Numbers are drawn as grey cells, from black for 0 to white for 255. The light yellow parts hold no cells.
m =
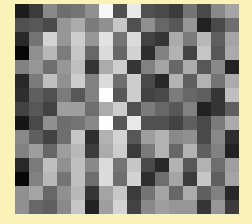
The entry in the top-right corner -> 164
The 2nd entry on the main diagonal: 87
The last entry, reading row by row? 59
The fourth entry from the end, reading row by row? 150
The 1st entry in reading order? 28
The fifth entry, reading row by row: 116
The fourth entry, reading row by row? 110
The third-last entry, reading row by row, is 53
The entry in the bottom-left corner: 144
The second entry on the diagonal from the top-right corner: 73
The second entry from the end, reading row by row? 150
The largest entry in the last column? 191

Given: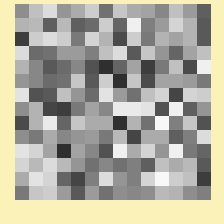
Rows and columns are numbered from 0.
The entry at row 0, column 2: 220
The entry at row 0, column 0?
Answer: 142
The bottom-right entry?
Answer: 127
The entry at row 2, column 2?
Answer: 220
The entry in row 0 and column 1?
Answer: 192
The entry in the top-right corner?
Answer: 95
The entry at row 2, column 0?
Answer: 61
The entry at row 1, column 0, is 179
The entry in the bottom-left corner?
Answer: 121

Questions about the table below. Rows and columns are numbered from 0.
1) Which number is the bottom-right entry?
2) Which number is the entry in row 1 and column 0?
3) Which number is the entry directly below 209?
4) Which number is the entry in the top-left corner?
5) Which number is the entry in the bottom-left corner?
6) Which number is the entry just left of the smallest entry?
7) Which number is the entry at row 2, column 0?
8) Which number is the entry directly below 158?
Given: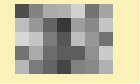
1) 176
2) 189
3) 158
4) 78
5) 183
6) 100
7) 216
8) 189

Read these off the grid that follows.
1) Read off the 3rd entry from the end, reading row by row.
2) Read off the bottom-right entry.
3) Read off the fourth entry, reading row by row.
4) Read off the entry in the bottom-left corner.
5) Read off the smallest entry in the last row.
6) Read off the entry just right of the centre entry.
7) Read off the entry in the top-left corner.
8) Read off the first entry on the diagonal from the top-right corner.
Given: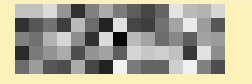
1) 241
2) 78
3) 148
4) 108
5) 35
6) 186
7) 193
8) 213

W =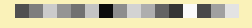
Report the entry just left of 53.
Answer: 99
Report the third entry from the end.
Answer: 73
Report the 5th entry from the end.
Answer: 53
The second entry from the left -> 126
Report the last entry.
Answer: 227

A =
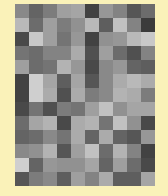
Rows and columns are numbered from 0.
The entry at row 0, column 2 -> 124
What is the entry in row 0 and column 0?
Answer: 137
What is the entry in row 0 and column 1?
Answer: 100
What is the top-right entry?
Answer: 108
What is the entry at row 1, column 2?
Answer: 159
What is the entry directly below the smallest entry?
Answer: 200
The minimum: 59
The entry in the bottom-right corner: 165
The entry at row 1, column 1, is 108
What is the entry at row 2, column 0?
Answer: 73
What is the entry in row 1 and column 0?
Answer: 185
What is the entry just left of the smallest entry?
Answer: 131

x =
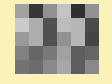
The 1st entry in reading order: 161
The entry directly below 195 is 189
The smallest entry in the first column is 115
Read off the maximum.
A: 202
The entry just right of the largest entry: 173
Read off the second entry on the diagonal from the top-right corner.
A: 181
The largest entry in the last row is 167
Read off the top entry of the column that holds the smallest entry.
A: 47
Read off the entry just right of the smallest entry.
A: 145
